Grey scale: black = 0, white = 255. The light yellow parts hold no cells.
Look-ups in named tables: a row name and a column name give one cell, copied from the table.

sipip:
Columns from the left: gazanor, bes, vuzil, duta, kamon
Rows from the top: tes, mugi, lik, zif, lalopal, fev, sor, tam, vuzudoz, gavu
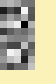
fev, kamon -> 162
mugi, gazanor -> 29
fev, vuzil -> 129
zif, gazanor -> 184
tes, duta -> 118
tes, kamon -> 114

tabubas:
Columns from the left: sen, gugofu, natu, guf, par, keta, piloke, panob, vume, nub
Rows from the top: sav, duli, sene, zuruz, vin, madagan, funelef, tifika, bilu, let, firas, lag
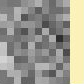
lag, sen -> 121
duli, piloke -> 137
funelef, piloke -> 115
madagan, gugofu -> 124
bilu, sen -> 210
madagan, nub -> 96
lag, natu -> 178
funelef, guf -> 98
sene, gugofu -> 135
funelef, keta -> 103

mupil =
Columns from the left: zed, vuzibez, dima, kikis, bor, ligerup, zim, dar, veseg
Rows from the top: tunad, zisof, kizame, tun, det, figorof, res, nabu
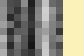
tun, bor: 58
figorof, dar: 118
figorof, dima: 132
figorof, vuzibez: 72
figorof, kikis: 86
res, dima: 111
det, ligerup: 142
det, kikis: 96

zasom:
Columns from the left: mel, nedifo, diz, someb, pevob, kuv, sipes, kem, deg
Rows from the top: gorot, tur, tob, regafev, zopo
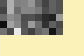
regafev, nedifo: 163
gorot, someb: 132
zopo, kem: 20
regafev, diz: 135
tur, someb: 135
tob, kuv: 66
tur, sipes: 76
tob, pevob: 81
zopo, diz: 233
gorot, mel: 84
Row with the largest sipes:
zopo

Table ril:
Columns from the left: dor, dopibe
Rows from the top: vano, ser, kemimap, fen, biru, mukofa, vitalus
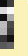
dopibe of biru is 61
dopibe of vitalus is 99
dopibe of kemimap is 169
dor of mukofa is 53
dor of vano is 15
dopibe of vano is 63
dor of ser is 219
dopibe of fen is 74
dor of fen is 187
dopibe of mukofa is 18
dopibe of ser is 247
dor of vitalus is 89
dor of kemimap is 17
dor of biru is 180
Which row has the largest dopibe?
ser

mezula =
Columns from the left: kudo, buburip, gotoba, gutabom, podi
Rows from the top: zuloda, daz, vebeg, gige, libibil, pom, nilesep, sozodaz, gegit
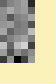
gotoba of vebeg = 129
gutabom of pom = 163
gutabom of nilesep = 209
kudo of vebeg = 141
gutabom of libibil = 131
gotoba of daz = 146
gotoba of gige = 120
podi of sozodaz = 140
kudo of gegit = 57
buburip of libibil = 99

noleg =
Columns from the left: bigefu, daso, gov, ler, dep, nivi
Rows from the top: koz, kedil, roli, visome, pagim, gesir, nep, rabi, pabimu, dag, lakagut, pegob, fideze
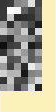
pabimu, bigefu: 218
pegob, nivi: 216
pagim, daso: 154
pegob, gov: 72
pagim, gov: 138
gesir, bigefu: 64
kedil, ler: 94
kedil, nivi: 86
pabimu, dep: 91
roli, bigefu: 56
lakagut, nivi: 140
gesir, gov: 154
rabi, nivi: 163
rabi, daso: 126
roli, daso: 200
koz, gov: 134
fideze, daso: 175
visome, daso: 45
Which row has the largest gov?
kedil

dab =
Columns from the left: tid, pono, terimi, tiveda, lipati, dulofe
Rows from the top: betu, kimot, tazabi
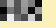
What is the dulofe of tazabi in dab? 50
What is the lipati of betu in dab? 124
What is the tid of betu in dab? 86
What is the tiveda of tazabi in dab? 77
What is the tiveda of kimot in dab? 146
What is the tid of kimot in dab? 5
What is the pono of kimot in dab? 119
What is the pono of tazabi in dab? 235
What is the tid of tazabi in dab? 48
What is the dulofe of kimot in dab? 151
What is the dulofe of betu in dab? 9
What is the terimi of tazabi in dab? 107
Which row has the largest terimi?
tazabi

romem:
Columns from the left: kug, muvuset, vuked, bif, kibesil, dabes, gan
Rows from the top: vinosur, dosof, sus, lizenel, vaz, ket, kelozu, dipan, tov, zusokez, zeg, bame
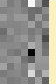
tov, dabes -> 152
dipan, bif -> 140
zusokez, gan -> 146
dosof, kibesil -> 110
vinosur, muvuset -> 125
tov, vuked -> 151
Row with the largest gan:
zeg

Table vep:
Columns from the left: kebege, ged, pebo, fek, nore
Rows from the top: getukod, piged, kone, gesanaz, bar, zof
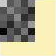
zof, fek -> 57
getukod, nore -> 128
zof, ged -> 82
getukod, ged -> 88
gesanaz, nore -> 154
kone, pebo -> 137
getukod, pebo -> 116
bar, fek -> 119
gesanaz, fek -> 79
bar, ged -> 89
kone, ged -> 77
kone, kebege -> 98
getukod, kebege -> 200
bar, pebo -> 59
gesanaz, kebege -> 84
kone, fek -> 47
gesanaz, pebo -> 100

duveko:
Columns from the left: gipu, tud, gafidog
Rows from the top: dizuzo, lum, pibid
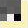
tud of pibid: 238
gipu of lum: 79
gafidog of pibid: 5
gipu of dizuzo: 97
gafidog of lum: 88
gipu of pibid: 107
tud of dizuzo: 91
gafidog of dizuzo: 92
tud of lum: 96

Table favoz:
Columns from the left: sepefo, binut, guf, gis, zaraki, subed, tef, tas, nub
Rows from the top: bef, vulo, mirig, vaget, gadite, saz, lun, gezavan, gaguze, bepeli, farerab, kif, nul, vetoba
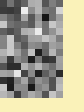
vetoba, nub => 159
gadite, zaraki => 182
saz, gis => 103
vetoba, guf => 63
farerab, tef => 95
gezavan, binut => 201
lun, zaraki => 141
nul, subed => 130
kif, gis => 166
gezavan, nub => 123
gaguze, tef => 48
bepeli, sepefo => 84
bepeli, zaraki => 144
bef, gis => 100
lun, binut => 200
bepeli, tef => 137
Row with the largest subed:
gadite

